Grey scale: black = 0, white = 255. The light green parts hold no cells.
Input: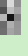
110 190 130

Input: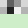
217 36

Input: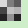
218 193 36

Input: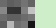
107 52 96 120

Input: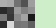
175 62 138 121

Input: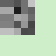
98 168 167 150 76
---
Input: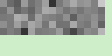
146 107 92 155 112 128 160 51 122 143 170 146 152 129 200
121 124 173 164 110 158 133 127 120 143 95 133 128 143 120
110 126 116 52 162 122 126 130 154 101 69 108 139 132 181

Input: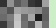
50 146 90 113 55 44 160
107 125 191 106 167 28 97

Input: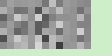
137 160 151 153 156 151 119 191 125 155 149 141 136
98 139 200 170 143 207 89 128 145 144 148 183 130
176 152 101 118 151 92 167 160 110 156 149 206 135
138 152 175 183 152 213 141 183 62 148 152 181 146

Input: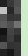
32 56 78
83 53 56
19 68 56
84 50 53

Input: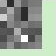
170 45 150 101 121 124
207 144 99 43 147 151
87 81 175 91 87 83
105 145 97 113 124 134

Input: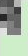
93 80 179
40 99 100
225 126 125

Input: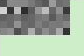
80 137 135 135 121 103 89 155 108 116
97 105 114 96 103 117 124 91 118 105
134 143 78 108 172 110 141 120 168 50

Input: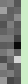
122 128 86
104 99 140
99 111 97
92 96 10
78 108 212
117 125 95
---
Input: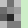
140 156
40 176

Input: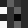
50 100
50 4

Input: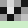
228 18
18 155

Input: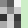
138 204
205 58

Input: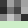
117 69
196 148

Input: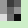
101 148
111 13

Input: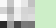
172 234
199 238
